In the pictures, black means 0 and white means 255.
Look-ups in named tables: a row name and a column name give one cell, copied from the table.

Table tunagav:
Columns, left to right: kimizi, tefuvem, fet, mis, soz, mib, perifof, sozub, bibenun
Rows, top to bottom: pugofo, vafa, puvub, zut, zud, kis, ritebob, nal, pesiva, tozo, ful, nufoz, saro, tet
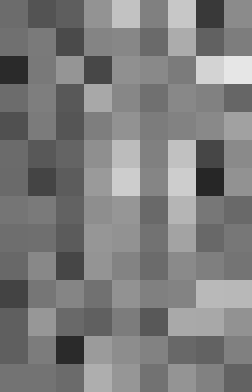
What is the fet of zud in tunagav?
85
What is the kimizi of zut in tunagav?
108
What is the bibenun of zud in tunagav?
161
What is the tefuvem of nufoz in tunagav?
151
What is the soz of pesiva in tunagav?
146
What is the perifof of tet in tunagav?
148
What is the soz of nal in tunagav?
150
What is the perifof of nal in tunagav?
181
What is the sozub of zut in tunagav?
129
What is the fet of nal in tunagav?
98
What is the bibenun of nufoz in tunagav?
146
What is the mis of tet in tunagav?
174
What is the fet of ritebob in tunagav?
92
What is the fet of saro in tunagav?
42
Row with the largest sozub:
puvub

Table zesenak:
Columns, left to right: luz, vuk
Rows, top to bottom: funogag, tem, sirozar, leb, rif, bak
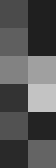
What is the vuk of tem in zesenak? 31
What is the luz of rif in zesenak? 82
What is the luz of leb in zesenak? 51
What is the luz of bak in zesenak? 41
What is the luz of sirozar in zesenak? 130
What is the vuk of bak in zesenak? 100
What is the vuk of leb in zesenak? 195
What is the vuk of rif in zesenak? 35
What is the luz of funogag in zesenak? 75
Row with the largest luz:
sirozar

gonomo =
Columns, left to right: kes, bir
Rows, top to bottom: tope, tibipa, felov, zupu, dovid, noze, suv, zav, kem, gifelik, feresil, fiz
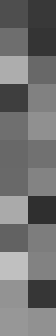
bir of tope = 56
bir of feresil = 54
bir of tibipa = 52
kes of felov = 173
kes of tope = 78
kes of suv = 105
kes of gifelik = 192
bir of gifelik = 130
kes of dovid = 111
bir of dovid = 144
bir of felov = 104
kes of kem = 98
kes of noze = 104
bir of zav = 47
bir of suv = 131
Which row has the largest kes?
gifelik

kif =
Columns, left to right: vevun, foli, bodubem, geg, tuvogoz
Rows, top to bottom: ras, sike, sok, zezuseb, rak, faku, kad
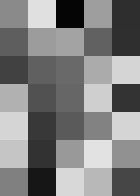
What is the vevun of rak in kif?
213
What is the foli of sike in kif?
156
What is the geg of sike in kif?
97
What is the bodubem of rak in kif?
90
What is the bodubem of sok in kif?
105
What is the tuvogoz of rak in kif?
213
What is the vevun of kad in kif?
128
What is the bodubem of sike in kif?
163

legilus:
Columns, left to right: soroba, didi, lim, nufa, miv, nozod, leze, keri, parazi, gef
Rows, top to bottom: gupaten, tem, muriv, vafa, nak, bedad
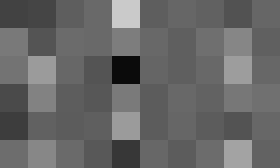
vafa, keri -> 98
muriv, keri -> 104
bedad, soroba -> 109
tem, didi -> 84
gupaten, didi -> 69
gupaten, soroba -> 66
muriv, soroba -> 115
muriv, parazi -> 157
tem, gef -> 96

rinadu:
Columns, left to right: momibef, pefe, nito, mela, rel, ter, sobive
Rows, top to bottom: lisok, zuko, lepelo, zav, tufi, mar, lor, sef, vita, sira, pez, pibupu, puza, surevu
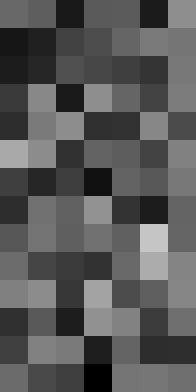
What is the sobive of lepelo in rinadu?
120
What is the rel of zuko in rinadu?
101
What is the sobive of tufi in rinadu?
75
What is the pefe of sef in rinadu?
113
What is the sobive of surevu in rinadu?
111
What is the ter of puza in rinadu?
45
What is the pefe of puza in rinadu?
129
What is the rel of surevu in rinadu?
117
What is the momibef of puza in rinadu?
64
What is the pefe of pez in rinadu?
140
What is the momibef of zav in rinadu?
58
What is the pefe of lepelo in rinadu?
38
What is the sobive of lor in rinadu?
120
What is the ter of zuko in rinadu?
122
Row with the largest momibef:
mar

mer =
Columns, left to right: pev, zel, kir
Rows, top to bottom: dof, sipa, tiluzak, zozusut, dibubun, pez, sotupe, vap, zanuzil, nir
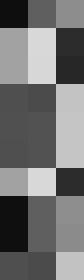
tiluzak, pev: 162
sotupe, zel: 216
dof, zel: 95
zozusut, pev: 79
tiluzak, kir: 39
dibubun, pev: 80
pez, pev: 79
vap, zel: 95
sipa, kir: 44
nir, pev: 79
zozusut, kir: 195
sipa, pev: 162
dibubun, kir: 197
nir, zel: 75

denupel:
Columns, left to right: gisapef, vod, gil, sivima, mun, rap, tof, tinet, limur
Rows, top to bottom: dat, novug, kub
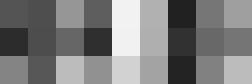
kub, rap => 163
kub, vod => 87
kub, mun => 210
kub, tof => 35
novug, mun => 241
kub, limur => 188
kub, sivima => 145
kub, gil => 188
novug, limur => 117
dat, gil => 150
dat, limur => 159
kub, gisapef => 132
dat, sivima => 94
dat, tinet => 118
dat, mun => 242
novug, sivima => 47
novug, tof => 49
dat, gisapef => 84
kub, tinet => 129

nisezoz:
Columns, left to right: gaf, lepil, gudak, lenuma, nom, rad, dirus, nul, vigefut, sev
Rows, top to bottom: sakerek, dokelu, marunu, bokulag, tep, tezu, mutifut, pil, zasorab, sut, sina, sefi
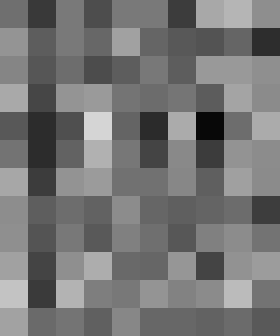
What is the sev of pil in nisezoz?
61
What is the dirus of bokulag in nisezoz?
117
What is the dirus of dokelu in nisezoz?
88
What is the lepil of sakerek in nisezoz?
57
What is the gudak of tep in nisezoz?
79
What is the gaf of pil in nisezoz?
141

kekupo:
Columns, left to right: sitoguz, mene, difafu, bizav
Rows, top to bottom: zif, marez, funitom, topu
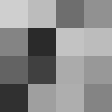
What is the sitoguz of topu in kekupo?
48
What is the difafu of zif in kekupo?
110
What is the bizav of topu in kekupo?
132
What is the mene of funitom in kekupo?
64
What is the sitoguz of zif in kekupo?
207
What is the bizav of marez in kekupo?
188
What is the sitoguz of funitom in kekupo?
99
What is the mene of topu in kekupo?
159
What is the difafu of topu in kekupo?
174
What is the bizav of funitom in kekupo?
152
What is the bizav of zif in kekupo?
145
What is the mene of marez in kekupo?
42
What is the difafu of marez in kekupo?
195
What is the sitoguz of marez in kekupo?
132
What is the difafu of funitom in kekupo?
171
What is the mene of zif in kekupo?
188

